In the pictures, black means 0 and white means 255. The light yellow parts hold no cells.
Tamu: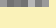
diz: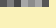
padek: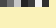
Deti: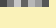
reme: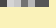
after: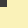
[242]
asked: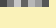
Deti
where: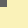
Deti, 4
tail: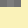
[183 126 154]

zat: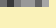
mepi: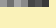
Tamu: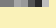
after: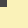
[84]
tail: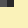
[190]
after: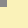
[70]
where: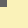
zat, 6
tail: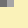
[138  70  84  57]

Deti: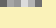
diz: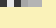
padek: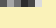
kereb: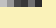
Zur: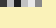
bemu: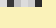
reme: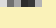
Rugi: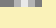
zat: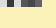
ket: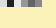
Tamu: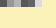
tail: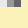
[137]
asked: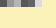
Tamu
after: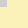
[44]

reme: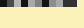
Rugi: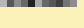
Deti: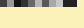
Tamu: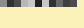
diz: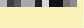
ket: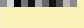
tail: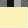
[ 19  76 183 141]
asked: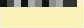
reme
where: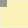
Deti, 2
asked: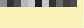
Tamu
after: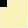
[116]

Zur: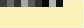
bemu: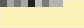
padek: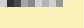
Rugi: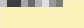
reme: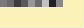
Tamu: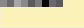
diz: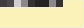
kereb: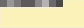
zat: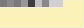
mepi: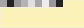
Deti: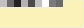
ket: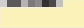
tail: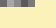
[  7 106  90]
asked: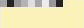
mepi

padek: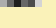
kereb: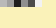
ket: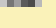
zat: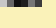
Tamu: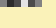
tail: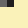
[103  75 212]
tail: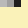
[143  75 242]
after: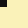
[31]
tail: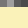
[185]
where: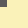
ket, 4
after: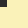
[75]
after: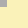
[103]

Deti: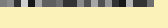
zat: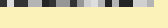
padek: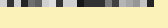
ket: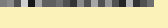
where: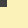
padek, 17
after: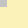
[36]
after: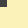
[180]
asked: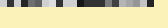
padek

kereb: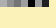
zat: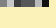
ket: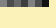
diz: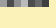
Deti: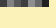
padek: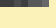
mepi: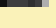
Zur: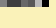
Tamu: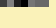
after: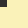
[62]
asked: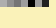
kereb
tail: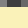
[ 88 186   1]
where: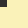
mepi, 5
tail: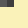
[143 104  32]
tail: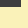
[ 48  62 174]
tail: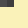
[ 88  88 104]

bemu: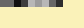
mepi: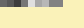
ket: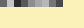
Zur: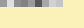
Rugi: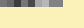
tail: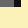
[ 61 183 155 183 103  45]
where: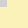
Zur, 8
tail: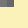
[ 61 118  73 167 183 130 130]

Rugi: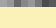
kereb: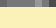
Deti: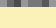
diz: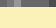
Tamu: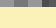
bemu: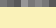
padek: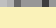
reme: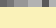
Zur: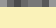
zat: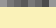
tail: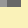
[104 104  76]
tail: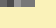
[ 89 151]
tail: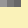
[ 89 120 104  76 151]
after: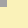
[151]
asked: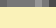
kereb
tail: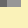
[151  61 151]
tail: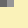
[151 151  61 151]

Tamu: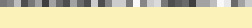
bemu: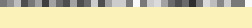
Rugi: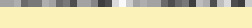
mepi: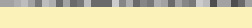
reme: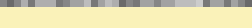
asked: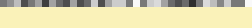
bemu
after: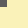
[106]
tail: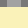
[162 134 106]
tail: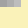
[162 120 189 174 106 162 106 120 189 106 106 106 204 134 174 106 134 120
 174 162 106 162 134 120 204 189  78 162 162  78 106 162]
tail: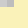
[ 78 162 162  78 106 162]
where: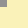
bemu, 2
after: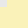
[106]

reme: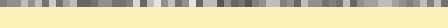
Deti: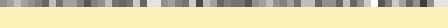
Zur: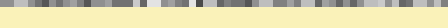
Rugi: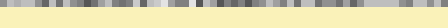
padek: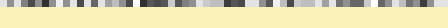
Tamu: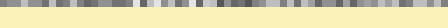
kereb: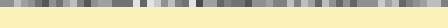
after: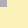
[190]
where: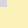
reme, 20
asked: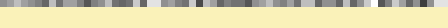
Deti
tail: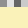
[190  86 144 102 114  86 128 144 190 190 128 190 114 190 160 102 144 144
 102 160 102 144 160 144 190 160 190 114 128 190 190 144 190 128]
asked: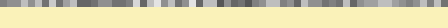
reme

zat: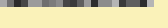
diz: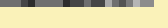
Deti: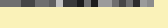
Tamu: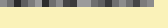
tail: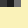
[ 28 155 155 111  70 111  44 155 140]
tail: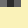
[124 155  44 111 140  70  58 155 155 111  95  58 111 140 111  70 124 140]
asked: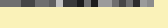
Deti
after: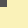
[124]

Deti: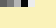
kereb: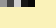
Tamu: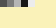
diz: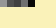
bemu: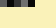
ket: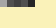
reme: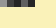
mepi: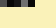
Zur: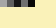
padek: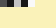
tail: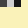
[8]
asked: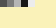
Tamu
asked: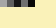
Zur
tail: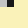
[249]
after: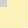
[23]
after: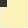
[112]
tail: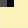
[ 23 112   8]

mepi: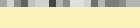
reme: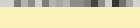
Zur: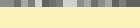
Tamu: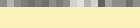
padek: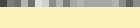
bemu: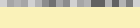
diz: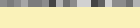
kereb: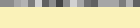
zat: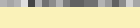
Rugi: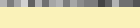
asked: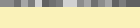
Zur
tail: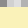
[209  97 166 140 140 112 140]
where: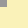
zat, 16
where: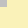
mepi, 5

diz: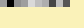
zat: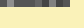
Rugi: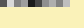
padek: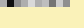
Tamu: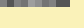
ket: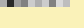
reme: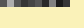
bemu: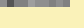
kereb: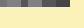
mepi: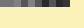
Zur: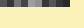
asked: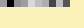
diz
